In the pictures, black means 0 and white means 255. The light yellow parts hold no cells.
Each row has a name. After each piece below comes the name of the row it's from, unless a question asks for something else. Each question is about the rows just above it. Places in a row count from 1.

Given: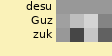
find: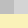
Guz
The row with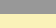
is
desu
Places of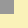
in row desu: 1 2 3 4

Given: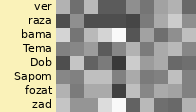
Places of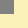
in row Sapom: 2 5 8 10
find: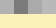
Tema
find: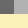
zad
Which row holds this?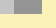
zad
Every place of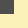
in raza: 1 3 4 5
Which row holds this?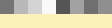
bama

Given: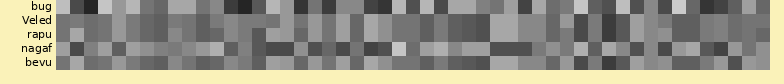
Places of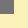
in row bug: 7 11 19 32
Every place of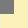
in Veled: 2 6 9 12 14 15 28 39 44 47
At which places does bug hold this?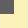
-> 39 49
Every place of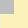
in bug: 1 41
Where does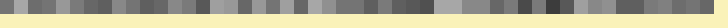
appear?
rapu
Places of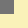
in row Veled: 1 4 10 16 18 20 25 26 50 51
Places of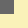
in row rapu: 7 12 18 22 36 51

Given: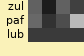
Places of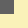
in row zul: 1 3
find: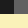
zul
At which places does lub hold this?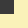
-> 1 2 3 4
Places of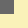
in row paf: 1
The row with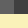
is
zul

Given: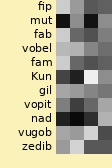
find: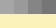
gil
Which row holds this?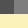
fab
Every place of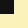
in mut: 1 3
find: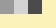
vugob

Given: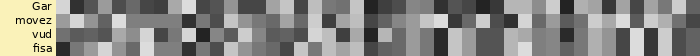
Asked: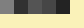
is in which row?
Gar
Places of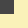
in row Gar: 7 11 14 15 18 30 42
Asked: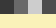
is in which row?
movez
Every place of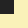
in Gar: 23 31 37
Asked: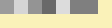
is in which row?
fisa
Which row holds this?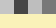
Gar

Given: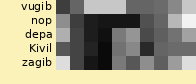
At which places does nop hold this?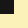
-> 4 5 6
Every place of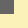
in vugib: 2 6 7
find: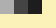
depa
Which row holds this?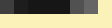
nop
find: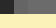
Kivil
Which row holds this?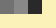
Kivil
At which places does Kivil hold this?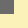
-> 9 10

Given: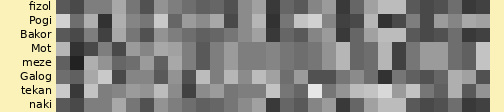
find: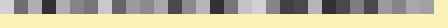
Pogi
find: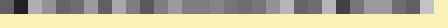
meze
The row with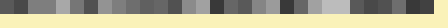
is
fizol

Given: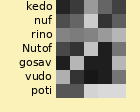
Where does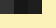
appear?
vudo
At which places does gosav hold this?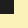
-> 1 3 4
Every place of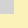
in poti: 3
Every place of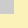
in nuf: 3

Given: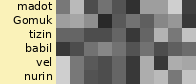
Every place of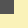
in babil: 6
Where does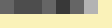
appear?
tizin
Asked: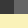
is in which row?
tizin
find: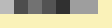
madot
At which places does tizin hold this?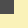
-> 3 4
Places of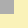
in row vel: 7 9

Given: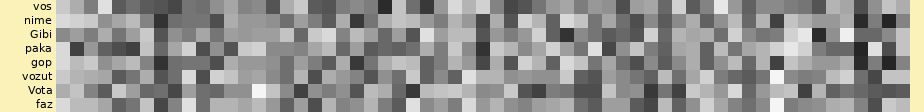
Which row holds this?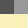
Gibi
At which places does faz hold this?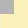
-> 12 13 20 23 32 37 57
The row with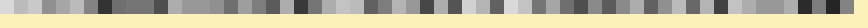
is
gop
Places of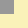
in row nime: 14 15 27 30 55 56
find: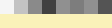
Vota

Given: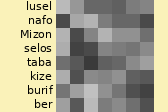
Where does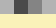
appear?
Mizon
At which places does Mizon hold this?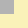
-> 1 4
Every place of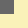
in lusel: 3 4
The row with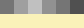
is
burif
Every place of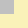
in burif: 3
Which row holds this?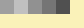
burif

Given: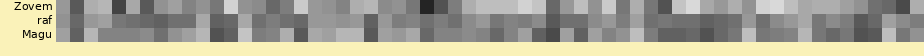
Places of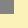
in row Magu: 4 5 6 16 28 29 31 33 40 53
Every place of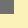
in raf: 6 9 10 15 17 27 29 37 38 43 45 46 49 51

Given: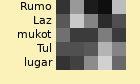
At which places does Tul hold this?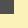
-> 1 2
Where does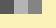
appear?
Tul
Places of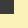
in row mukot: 2 3 5
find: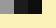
Rumo

